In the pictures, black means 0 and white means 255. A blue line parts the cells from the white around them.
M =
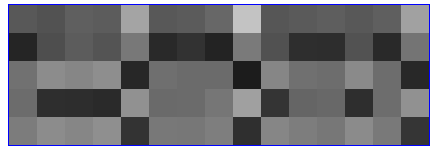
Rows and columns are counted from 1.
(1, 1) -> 88
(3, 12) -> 109
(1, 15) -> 161
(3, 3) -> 134
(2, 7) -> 50
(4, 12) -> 104
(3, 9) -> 28
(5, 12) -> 119
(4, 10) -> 52
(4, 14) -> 109
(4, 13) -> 46
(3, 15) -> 40
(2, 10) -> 81
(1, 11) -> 90
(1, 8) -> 103
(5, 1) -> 124
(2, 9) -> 122
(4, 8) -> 118
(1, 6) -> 88
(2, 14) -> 41
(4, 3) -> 45
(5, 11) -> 125
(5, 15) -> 53
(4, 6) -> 106
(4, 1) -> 108

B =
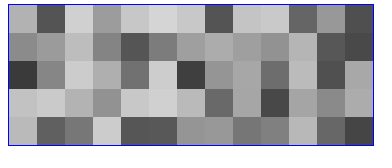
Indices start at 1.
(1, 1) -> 178
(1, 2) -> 84
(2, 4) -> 132
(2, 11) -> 181
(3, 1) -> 58
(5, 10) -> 128
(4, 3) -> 179
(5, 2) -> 96
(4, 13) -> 172
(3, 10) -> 109
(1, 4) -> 156
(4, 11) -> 165
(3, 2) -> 134
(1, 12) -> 152
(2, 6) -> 124
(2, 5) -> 85
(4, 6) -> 208
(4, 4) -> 146
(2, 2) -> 155

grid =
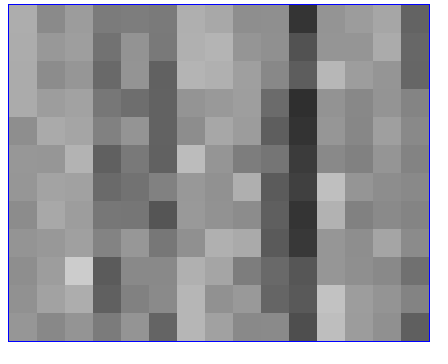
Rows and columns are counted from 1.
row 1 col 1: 173
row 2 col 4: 114
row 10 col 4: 91
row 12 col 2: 136
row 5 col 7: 141
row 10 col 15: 112
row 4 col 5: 110
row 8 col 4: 119
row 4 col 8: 153
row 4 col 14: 148
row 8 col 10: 95
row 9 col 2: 152
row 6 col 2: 150
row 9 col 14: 165
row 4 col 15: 132
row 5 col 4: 129
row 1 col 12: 148
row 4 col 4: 119
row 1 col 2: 138
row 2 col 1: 172
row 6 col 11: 59
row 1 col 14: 166
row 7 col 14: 141
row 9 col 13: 142
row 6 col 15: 131
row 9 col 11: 56
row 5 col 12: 150
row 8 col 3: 157
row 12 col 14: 144
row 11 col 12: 194
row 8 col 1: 140
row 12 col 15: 95
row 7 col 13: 149
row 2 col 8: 180
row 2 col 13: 149
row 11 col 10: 101

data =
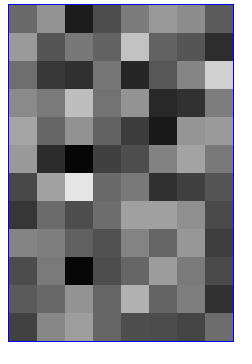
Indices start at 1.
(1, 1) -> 106
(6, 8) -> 121
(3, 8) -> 208
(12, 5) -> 78
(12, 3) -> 157
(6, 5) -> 78
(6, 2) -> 44
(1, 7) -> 141
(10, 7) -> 122
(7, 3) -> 229
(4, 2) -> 122
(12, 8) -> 109
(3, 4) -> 118
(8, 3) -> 77
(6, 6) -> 130
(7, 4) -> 106
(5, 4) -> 98
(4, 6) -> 40
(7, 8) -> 85
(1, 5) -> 123
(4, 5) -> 147
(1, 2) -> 147
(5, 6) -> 25
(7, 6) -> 48
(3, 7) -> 133
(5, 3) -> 146
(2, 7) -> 85
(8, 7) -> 143

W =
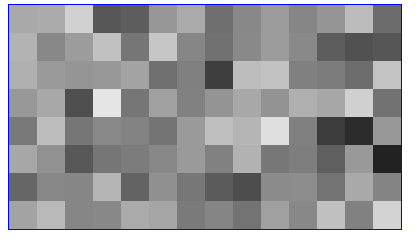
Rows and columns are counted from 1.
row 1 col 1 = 169
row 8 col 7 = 122
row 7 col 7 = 119
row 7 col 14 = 132
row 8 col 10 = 160
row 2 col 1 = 179
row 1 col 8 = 111
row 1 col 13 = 188
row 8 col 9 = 115
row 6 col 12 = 95
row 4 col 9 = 168
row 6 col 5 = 124
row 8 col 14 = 210
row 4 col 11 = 175
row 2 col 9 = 137
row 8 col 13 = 129
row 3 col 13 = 109
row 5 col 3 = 118
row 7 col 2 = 135
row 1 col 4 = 87
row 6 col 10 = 119
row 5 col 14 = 152
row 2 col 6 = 198
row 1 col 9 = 136
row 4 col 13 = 208
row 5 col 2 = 189
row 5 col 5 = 130
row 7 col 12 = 115
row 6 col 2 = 145

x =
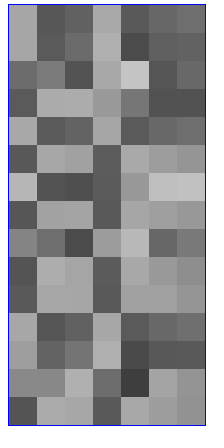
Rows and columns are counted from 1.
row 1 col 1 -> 166
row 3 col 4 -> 168
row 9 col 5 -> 184
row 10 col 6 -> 153
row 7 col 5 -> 152
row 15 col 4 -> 89
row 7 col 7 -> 193
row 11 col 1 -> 89
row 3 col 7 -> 104
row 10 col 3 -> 165
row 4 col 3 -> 172
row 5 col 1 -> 168
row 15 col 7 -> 146
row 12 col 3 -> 97
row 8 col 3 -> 164
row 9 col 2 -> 110
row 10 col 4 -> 91
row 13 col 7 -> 89
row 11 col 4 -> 89
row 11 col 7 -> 149
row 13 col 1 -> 158
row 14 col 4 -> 109
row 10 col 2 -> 173
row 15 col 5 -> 168
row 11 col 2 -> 167
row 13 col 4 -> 175
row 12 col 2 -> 85
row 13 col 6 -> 88
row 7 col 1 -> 182
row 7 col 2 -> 83

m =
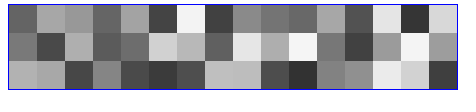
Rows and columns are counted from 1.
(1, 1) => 100
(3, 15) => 210
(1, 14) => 229
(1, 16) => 216
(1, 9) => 138
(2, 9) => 230
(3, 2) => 168
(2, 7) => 184
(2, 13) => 65
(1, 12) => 167
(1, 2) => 167
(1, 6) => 68
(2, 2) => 73
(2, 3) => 175
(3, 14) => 235
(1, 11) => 104

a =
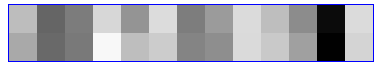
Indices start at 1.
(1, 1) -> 189
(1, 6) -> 220
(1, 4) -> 215
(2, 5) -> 190
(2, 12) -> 1
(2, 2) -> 105
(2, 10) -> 201
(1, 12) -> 11

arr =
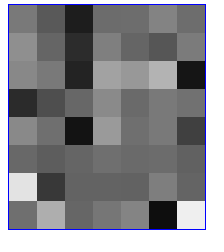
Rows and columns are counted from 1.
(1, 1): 121
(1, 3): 29
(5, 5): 111
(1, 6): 131
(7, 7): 100
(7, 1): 227
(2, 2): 101
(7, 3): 99
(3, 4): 162
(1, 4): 108
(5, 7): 64
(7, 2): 56
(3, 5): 152
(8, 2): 174
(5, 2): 111
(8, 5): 132
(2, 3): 44

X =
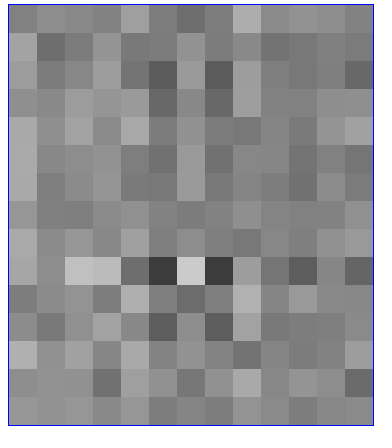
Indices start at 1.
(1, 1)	129
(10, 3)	192
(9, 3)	150
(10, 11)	93
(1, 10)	138
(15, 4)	137
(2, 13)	123
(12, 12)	127
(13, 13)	157
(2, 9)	137
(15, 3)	150
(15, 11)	125
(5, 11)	122
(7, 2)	126
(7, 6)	120
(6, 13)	117
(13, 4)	134
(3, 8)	92
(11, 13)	135
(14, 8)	145
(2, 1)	163
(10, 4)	187
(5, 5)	168
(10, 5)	110
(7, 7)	154
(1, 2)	141
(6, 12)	129
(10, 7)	203
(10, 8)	60
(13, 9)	115
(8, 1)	150
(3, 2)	124
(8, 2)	128
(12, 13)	138
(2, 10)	115
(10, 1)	166
